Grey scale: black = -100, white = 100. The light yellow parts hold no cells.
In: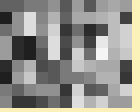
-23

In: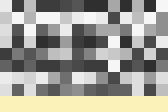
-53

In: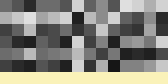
-34

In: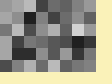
30

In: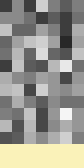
8

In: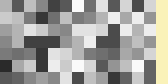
-31

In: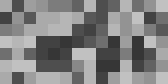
-39

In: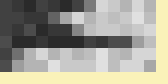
-57
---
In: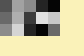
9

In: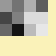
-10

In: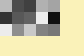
-50

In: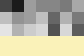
5

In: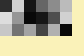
-20

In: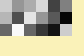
70

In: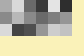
-55

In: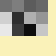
-1

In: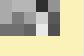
43

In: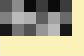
-54
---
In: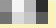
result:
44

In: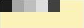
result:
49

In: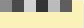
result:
64

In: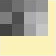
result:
7

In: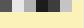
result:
38

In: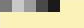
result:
22

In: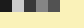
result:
-55

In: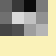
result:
-91

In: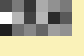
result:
-58

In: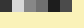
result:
6
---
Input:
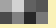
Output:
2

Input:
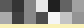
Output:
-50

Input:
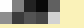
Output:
-54

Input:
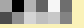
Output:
13

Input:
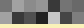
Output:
-55

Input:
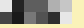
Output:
-80

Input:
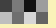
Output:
-13
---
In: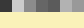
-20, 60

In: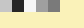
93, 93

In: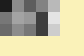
20, 79

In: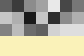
55, 83

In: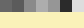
36, 73

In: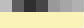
-45, 49

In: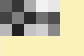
-66, 90
